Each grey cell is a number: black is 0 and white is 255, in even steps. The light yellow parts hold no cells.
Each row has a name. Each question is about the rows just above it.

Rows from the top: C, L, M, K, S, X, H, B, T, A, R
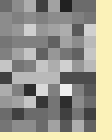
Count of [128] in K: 3
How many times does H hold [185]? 4
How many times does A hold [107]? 3
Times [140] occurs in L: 4
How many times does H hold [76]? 3

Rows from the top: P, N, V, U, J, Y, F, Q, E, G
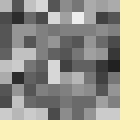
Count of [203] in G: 4
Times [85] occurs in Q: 3
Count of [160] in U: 0
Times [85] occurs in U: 3
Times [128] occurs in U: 1

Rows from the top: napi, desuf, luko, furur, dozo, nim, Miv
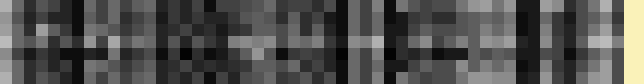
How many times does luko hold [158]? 3
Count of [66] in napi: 10
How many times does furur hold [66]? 3

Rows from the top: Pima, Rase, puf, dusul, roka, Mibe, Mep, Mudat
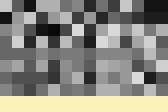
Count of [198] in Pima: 2
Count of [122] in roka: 3
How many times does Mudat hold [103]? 2
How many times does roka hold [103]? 4
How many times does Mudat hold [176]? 3
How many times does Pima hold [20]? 3

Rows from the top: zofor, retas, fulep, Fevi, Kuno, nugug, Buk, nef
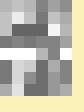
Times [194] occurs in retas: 3
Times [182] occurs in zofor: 2
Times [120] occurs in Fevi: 2
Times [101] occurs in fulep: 3
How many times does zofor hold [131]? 1
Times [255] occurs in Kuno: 4
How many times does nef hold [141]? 0

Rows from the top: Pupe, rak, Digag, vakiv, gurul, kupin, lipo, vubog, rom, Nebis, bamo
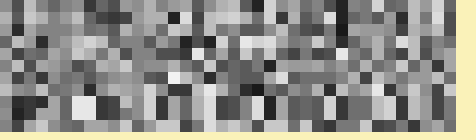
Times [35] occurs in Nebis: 2
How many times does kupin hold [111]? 2
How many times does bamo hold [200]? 9

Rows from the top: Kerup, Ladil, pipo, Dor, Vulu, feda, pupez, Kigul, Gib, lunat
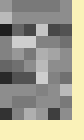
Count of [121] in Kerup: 4
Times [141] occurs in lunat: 1
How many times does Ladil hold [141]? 5
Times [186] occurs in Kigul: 1
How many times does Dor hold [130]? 3
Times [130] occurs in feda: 0
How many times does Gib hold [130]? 0

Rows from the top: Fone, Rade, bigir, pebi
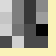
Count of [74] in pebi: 3
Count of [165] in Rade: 0

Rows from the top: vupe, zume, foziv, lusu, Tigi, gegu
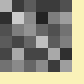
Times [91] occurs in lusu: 2
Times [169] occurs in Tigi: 2

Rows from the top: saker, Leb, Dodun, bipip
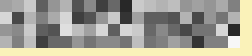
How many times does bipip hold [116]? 3
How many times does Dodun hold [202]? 2
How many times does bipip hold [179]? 1

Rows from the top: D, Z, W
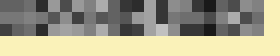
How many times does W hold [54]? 3
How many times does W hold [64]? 2
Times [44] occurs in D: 2

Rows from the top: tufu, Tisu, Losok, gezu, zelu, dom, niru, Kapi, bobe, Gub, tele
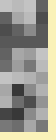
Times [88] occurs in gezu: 4
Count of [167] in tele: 1
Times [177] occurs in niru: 1

